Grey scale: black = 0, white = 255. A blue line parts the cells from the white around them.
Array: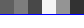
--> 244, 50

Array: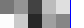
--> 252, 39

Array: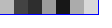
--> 216, 23

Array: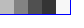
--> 247, 52

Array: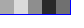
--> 219, 41

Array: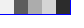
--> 241, 44

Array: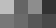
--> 190, 50

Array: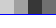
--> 207, 55

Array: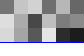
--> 229, 28

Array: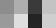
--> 222, 36
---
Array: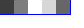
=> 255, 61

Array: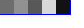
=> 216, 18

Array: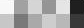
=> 248, 31

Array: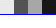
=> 233, 23

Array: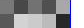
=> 211, 39

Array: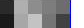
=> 195, 26
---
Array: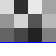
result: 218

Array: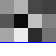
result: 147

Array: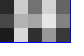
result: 41

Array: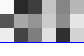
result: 249

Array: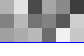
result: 178

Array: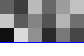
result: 97

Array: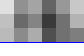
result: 224

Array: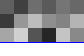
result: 96
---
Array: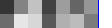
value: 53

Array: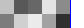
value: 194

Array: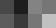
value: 72

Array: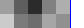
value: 159

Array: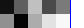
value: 17

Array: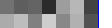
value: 114

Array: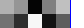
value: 177
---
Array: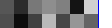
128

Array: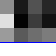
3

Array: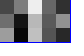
184

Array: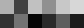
144

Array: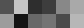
61

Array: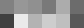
121

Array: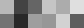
197

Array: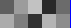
194

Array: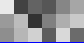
128

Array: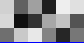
167
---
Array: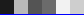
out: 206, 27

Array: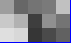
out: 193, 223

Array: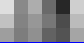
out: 207, 158

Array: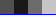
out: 197, 80

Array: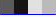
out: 186, 90

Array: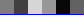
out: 98, 125

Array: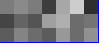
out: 46, 92

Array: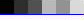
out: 217, 3

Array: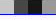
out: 153, 199
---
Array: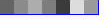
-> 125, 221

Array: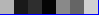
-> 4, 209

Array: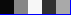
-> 247, 247

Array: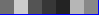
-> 55, 204

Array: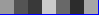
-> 202, 202

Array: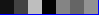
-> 3, 190

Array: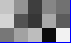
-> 54, 242

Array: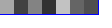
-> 49, 194
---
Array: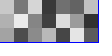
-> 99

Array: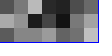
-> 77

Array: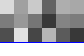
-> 174

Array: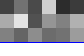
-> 44

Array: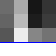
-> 22

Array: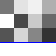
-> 241

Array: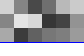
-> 185

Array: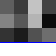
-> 195
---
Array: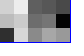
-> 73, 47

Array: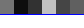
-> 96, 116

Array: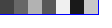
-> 199, 67

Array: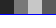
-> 91, 38

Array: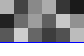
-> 26, 88

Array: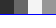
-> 151, 47

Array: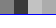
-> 172, 128
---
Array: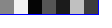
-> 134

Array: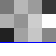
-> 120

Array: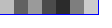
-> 190

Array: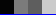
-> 4

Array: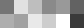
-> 117

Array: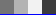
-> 116

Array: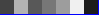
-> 67
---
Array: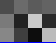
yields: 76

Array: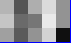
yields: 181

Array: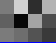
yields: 123

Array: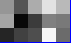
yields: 150

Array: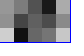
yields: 151

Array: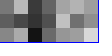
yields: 120

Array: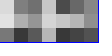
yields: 218
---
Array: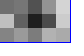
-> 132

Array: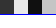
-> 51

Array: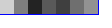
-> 208

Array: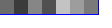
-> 107

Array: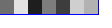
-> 110

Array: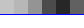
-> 196

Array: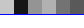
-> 199

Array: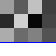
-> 172

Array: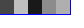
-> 70
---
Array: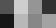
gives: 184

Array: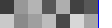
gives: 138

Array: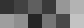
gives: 143

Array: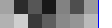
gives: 206

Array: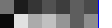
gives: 225

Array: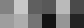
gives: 173

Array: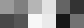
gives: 85

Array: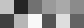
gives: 182

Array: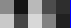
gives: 70
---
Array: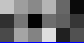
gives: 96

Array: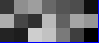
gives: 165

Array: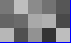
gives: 176

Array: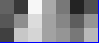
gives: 93

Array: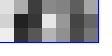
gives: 68

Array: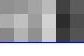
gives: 44

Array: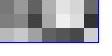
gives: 221
